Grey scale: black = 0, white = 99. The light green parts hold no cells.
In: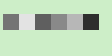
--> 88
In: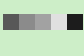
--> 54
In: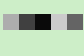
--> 25
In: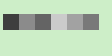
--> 54
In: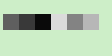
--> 22
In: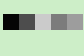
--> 30
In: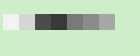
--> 83
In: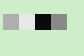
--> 90
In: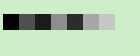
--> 31
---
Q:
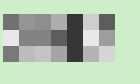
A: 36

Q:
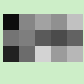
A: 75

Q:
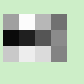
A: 44

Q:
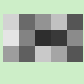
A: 33

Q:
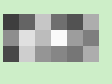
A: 67

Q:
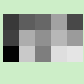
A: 28

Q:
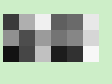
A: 90
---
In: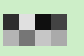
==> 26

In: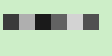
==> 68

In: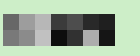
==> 75

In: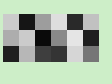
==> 71

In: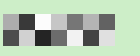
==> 14

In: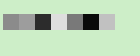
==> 17
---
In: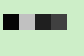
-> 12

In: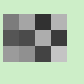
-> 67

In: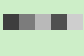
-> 48

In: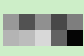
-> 70

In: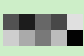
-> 73

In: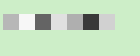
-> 81

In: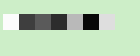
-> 72
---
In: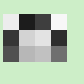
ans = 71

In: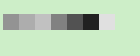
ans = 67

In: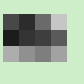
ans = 56

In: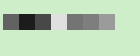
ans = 11

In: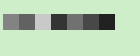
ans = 38

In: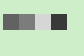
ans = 48

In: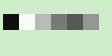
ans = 97

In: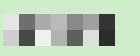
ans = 28

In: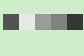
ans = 90

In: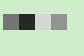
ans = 15
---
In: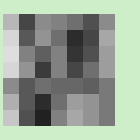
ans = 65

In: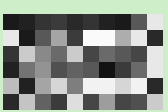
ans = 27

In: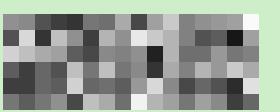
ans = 53

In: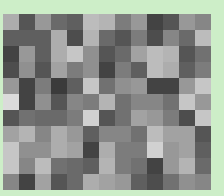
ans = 44

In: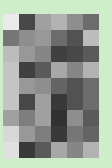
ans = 65
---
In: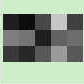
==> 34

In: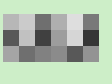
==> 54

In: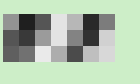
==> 29

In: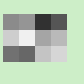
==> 40

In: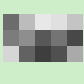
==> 24

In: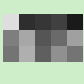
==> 37

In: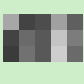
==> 34

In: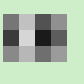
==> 71

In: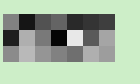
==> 43

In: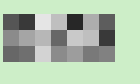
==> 61
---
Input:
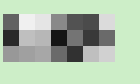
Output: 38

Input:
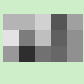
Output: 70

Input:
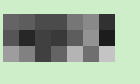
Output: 39

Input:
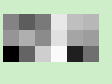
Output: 51

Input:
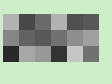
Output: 69

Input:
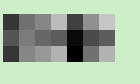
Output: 21

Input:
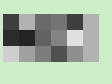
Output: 24

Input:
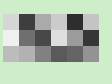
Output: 83

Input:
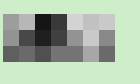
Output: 61
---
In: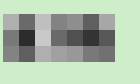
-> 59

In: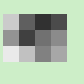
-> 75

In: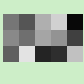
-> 14

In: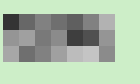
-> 73

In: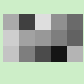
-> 29

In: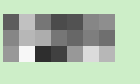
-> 59

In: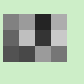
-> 28

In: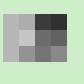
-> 57
